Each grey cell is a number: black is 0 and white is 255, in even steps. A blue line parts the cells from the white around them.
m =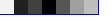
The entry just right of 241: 32
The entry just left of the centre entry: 65
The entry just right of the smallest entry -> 86

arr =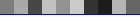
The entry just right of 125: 169
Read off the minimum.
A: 28

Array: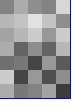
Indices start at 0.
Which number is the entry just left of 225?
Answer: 195
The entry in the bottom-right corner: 60
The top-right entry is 215
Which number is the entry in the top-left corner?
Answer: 131
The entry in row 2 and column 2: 204
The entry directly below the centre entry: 69
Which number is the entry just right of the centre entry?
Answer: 100
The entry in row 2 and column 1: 183
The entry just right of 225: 195
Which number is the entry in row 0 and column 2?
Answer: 142

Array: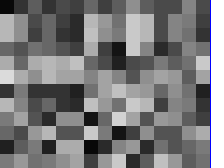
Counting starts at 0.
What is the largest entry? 219
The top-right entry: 74
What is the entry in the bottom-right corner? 113
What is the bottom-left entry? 122
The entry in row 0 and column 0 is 8
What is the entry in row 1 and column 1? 143
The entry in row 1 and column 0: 183
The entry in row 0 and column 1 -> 51
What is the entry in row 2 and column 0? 183
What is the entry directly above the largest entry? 172
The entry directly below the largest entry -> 51
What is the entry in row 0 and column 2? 93
